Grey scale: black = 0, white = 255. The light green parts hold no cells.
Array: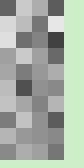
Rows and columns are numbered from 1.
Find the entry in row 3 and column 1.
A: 223
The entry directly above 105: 65
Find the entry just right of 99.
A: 202
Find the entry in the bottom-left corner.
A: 137
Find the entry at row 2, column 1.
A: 216
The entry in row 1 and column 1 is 99
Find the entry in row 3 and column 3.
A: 131
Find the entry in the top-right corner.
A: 92
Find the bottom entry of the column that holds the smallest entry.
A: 118
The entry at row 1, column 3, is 173
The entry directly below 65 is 105
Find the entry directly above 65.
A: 231

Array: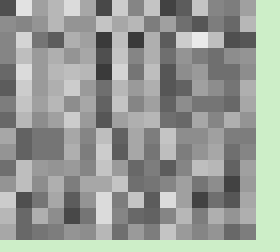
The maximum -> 234
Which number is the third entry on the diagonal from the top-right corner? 190
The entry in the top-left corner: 79
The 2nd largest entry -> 226
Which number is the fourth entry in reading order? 183
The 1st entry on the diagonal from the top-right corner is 160
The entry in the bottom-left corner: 167
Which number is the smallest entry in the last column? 86
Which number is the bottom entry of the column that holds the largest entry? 133
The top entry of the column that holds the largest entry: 196
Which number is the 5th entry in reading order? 219
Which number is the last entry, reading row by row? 125
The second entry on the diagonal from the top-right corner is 104
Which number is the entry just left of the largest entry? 204
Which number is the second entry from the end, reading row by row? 104
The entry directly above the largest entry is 86
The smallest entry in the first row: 66
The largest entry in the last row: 196
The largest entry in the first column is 204

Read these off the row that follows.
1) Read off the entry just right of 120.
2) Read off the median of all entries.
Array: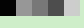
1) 77
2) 120

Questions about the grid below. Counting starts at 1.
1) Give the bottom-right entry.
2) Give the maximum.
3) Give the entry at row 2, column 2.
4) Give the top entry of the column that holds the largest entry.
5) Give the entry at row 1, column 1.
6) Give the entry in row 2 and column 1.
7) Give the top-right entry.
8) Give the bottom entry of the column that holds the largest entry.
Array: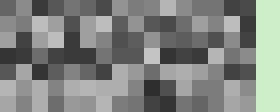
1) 153
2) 196
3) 124
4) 131
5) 101
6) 139
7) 74
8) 66

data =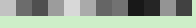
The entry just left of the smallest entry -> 114
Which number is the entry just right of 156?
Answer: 216

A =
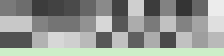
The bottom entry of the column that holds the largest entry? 185
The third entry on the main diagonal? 178
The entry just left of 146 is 116
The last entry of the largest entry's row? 236
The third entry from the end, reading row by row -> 193
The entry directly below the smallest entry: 130
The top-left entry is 122
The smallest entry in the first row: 52
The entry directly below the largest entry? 223

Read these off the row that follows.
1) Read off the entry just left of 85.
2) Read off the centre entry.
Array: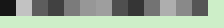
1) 137
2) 158

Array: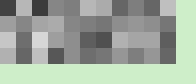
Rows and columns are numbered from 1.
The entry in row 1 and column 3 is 59
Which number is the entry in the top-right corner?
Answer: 191
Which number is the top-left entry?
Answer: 66
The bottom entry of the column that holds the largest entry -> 191
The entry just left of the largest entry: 110
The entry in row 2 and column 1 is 158
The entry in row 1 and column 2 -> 183
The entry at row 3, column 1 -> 198
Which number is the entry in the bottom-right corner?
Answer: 102
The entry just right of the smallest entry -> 134

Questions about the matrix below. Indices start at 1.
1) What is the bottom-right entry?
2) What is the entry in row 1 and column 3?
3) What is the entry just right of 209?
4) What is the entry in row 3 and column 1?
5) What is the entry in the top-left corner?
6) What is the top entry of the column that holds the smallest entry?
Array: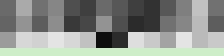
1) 201
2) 113
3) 228
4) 155
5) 106
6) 106

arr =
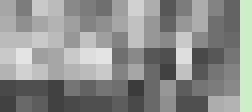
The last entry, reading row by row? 179
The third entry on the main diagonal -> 201
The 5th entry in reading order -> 137
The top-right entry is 99
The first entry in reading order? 166
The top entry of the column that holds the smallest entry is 209
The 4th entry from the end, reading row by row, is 79
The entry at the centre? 111
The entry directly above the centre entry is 131
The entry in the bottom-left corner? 65
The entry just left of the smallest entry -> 111
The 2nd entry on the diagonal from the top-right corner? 111
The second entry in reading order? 124
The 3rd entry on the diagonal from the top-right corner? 137
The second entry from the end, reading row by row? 173
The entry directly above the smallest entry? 166
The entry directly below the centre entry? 131
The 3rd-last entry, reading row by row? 79
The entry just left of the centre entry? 228
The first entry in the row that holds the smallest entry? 73
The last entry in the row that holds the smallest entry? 137

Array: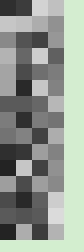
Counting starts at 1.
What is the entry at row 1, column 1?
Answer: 47
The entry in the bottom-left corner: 33
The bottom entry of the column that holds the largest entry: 178
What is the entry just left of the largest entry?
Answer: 90
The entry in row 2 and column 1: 198
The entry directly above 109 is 205
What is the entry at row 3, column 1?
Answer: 136
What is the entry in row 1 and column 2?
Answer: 61
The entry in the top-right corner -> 191
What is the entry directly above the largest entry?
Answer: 205
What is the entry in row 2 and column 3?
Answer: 172

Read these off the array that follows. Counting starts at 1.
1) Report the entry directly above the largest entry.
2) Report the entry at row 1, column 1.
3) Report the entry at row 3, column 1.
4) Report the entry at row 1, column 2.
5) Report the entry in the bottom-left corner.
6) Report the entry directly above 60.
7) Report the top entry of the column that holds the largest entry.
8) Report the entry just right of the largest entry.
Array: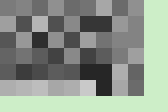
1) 38
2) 123
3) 86
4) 131
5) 174
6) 115
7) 115
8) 38

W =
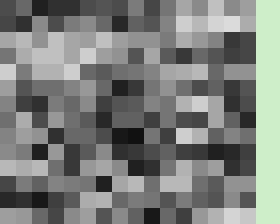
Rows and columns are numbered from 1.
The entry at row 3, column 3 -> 146
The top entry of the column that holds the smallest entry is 123
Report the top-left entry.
76
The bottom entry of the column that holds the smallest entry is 97
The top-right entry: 158
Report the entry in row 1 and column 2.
104
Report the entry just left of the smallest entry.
24
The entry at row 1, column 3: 32
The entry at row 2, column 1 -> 70
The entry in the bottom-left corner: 158
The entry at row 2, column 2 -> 48
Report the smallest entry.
17
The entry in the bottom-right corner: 199
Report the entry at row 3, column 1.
166
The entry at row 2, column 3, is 138
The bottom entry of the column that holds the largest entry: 212
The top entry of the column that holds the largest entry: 138
